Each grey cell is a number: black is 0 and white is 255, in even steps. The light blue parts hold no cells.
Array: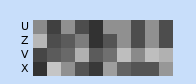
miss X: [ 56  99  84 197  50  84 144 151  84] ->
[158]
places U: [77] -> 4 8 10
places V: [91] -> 2 5
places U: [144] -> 3 6 7 9
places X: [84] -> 4 8 9

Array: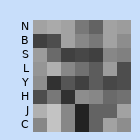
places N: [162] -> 1 3 6
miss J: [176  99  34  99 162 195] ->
[135]
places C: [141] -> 7
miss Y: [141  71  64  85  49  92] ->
[77]
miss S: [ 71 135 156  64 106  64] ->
[128]
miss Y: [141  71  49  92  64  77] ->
[85]

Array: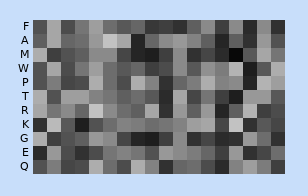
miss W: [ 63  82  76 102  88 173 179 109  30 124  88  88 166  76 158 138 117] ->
[144]
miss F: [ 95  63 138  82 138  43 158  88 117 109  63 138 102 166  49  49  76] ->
[56]

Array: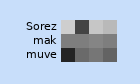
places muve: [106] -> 2
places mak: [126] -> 1 2 4
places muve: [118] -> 3

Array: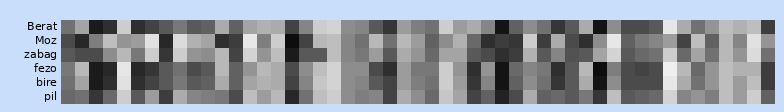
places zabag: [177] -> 34
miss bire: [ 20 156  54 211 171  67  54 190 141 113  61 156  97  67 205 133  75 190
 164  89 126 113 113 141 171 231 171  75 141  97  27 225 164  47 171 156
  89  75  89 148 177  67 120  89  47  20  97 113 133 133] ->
[198]
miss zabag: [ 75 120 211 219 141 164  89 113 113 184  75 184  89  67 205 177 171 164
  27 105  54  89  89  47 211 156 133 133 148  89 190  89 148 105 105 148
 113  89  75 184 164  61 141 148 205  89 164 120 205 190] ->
[82]
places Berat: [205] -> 5 19 28

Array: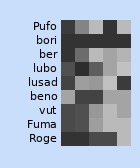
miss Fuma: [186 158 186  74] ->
[80]
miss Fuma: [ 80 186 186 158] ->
[74]
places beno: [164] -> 1 4 5
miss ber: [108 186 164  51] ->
[180]
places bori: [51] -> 1 2 3 4 5
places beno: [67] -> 2 3

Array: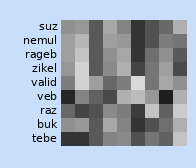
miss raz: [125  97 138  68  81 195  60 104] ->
[203]
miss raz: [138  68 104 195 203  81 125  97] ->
[60]
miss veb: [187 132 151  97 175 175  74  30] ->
[38]
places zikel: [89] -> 3

